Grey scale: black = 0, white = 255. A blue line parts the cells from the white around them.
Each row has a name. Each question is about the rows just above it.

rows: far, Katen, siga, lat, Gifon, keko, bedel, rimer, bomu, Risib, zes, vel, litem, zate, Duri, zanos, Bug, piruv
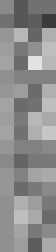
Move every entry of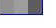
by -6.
[138 151  87]
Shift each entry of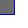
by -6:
[101]
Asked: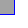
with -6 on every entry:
[157]
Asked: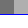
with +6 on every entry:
[119 181]

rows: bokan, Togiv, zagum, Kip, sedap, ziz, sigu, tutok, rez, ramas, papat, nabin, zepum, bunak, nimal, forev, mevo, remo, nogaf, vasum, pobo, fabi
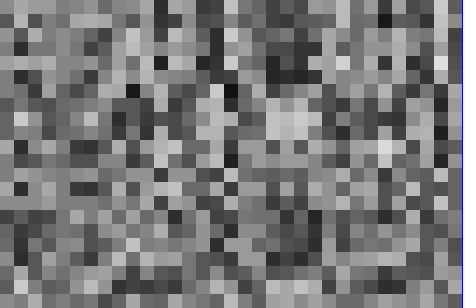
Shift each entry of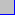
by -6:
[187]
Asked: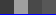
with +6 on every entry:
[ 65 166  79  93]
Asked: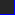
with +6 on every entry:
[44]

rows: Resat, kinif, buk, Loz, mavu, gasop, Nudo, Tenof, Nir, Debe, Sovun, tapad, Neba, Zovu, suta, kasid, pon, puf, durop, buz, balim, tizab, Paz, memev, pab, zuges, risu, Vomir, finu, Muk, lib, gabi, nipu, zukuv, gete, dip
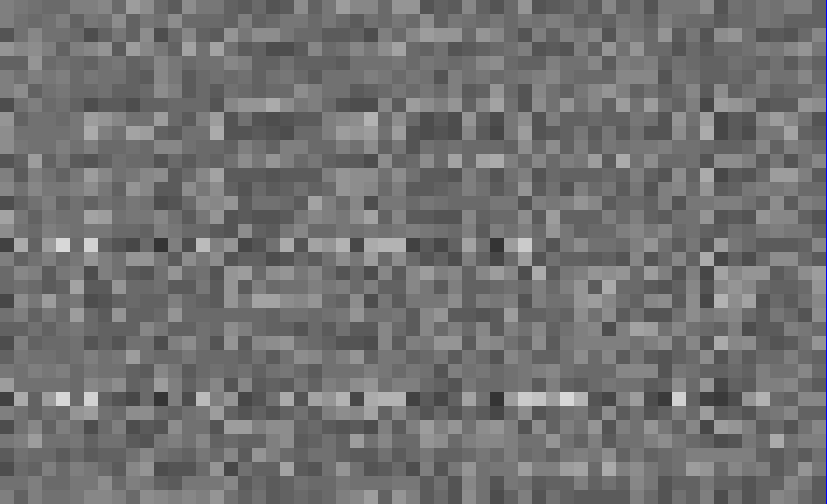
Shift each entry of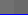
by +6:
[119 112]
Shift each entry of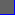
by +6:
[104]
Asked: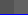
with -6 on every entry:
[78 92]
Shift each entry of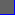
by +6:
[104]
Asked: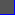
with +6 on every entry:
[90]
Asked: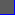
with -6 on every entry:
[85]

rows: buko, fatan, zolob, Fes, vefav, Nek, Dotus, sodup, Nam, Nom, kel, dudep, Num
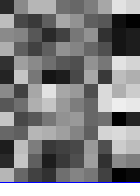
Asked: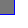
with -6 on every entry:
[113]
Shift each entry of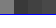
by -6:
[119  51  59  66]
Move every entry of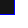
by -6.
[15]
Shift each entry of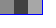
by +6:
[144  71 173]
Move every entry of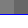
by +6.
[131 109]
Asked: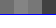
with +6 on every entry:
[117 138 125  71]

